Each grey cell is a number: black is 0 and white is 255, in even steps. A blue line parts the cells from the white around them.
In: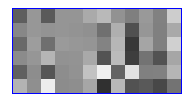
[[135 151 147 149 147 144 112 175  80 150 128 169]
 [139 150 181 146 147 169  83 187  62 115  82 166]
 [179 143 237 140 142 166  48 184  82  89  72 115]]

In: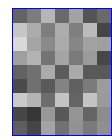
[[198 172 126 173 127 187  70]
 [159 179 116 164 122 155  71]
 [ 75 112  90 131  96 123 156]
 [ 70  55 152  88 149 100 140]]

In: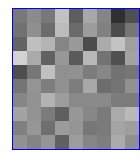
[[113 143 108 188 107 156 129  76 118]
 [210 170  98 152  90 184 115  80 163]
 [117 148 125 145 125 168 109 116 145]
 [163 147 123  95 151 135 122 170 185]
 [145 132 149  97 157 133 126 171 143]]

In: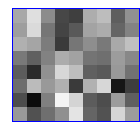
[[158 218 118  68  89 163 172 101 131]
 [121  96 130 172 162 116 111 156 136]
 [109 187 153 176  58 177 215  22  62]
 [153  81 111 144 228 101  82 213 156]]

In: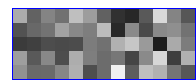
[[ 82 104 115 162 136 126 188  40 138  74 137 143 114]
 [158  89 136  77 173 126 108 119  69 138 215  62 176]]

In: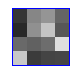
[[ 40 144 196  87]
 [200  59  68  70]]
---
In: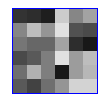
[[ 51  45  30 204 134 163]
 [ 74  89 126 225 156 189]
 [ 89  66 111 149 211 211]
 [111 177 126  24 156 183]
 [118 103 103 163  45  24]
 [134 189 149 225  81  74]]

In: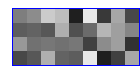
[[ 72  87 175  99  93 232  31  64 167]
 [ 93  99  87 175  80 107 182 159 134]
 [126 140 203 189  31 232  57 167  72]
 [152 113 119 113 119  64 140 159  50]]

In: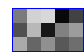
[[ 80 184  23 129 156]
 [123 210 216   9  66]
 [170 102 144  88 110]]

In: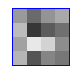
[[154 106 148 169]
 [162 232 211 141]
 [181  84 133 119]
 [188  55  92 112]]

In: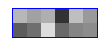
[[ 92 111 220 105 133 140]
 [183 161 175  50 191 154]]

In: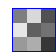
[[126 217  81]
 [153 173  55]
 [231  95 114]]

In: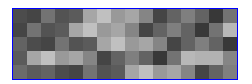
[[ 69 115  83  91 166 192 153 166 133  69  99 127  99  56 115 184]
 [ 76  69 115  83  91 166 192 153 166 133  69  99 127  99  56 115]
 [ 91 166 192 153 166 133  69  99 127  99  56 115 184 178 178 133]
 [ 99  76  69 115  83  91 166 192 153 166 133  69  99 127  99  56]
 [107  91  99  76  69 115  83  91 166 192 153 166 133  69  99 127]]

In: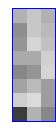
[[ 60 178 135]
 [135 149 213]
 [142 199 186]
 [149 213 193]
 [163 186 157]
 [170 170 207]
 [178 199 178]
 [207 219 157]]
